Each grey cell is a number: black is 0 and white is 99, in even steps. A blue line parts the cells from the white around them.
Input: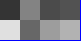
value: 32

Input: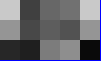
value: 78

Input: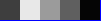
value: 2

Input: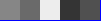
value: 31

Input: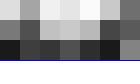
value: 43

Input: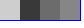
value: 52

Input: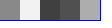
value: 67
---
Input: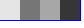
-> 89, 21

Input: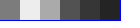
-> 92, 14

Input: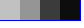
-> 75, 5

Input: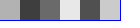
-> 90, 24

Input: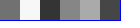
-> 96, 20

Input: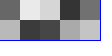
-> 91, 20
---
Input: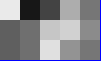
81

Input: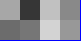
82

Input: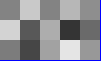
20

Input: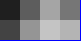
76

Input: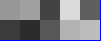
69

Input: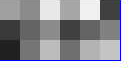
39

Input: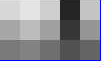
21

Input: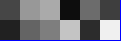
17
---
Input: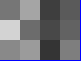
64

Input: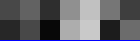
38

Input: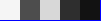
30

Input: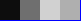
43

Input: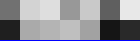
82

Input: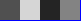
83
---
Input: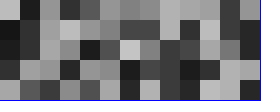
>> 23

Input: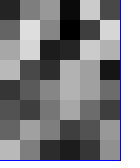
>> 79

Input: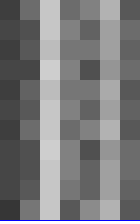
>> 69

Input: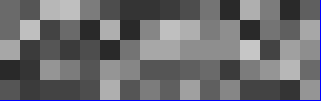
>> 16

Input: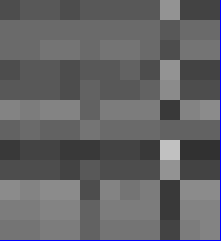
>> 26

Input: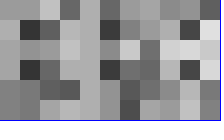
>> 57

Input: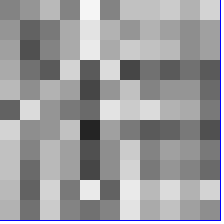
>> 69
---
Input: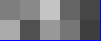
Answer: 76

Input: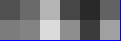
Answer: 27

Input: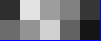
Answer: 61

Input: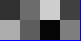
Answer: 42

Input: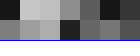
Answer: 36

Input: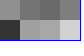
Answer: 45

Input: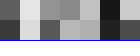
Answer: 75
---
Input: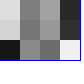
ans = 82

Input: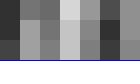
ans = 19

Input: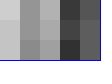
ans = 76

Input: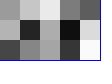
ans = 70

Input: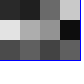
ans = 88

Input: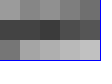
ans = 26
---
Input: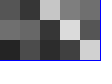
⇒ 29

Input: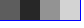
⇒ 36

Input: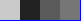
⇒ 78

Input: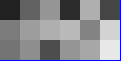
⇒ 30

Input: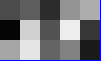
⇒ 89

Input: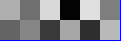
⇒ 22

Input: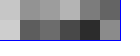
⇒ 42

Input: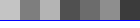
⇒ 31

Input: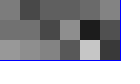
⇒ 51
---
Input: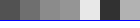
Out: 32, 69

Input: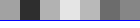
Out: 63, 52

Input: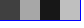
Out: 25, 74

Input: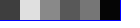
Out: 24, 2

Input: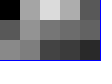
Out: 0, 16

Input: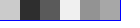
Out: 79, 65
